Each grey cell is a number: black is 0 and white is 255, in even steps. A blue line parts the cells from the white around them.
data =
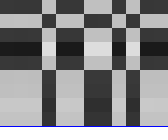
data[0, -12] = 56
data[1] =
[192, 193, 192, 55, 193, 192, 54, 55, 192, 55, 192, 192]
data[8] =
[195, 195, 195, 52, 196, 195, 52, 52, 195, 52, 195, 195]
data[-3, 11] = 192
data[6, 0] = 191
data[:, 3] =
[192, 55, 192, 221, 191, 57, 55, 47, 52]
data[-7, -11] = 55
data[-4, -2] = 190
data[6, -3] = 55
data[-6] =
[27, 26, 26, 221, 26, 26, 221, 221, 26, 221, 26, 26]
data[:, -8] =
[55, 193, 55, 26, 55, 190, 192, 201, 196]
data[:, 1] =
[55, 193, 55, 26, 55, 190, 192, 200, 195]
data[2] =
[56, 55, 56, 192, 55, 55, 192, 192, 56, 192, 55, 56]
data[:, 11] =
[56, 192, 56, 26, 56, 190, 192, 200, 195]
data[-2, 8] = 201
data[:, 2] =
[55, 192, 56, 26, 56, 189, 191, 200, 195]
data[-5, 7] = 192
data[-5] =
[56, 55, 56, 191, 55, 56, 192, 192, 56, 191, 55, 56]
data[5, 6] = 57
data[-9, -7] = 55
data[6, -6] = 55
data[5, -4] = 189

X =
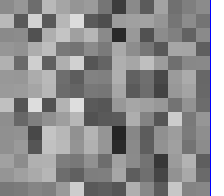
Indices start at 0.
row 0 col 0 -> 139
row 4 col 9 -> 166
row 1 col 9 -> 160
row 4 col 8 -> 175
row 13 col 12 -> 199
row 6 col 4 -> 107
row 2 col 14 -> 138
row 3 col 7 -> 122
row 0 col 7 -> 117
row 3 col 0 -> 150
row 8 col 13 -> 121
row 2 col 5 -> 160
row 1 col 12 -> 117
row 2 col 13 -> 98
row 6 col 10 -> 109
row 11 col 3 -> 177
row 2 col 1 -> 140
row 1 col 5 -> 220
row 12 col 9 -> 93
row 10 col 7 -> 150
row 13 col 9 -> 175
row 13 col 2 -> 133
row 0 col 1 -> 151
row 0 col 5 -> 149
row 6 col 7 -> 118
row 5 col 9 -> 97
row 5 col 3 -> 185
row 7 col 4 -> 179
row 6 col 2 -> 165
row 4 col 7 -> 100
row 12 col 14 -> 106
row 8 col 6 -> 82
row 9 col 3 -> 196
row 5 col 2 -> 172

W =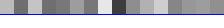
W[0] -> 187
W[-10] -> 119
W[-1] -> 144
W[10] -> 177
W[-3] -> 151

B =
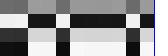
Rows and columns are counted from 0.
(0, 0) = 108
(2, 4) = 47
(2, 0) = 49
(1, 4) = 242
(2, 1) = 48
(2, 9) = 47
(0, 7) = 151
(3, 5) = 248
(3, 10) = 247
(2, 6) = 212
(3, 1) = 14
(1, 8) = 22
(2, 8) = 213

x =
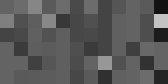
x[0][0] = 99
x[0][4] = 108
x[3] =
[99, 59, 94, 92, 95, 79, 59, 68, 96, 63, 104, 100]
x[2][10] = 78
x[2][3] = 82
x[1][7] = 68
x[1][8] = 96
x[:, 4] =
[108, 56, 95, 95, 95, 95]
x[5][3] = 92
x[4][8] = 81
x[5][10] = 108
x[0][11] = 18
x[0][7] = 68
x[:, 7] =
[68, 68, 68, 68, 151, 48]
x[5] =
[99, 90, 91, 92, 95, 71, 90, 48, 96, 99, 108, 37]
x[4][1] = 99
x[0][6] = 108
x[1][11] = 195
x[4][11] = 100
